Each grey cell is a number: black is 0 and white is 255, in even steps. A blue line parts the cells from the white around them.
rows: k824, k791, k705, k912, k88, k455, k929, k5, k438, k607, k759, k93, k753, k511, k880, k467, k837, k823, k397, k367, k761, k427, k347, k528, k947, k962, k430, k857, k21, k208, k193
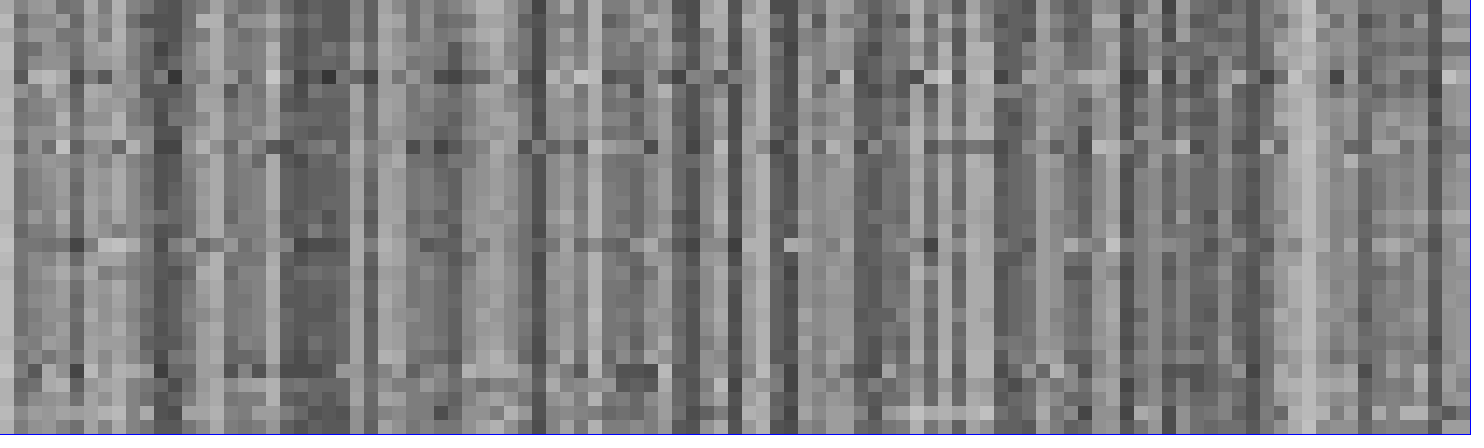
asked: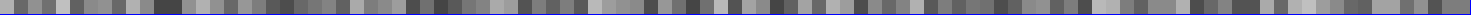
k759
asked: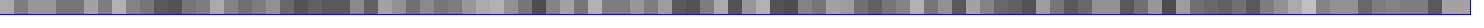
k705
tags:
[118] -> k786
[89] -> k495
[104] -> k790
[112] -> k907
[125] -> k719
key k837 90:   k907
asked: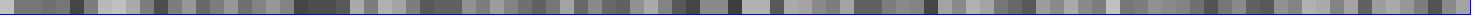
k823
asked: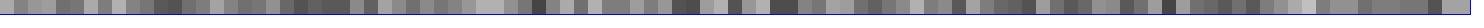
k824
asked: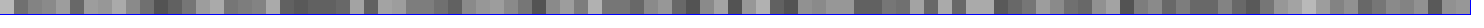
k528

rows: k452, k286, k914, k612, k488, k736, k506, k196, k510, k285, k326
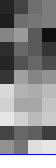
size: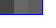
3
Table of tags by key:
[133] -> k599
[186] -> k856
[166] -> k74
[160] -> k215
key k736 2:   k599

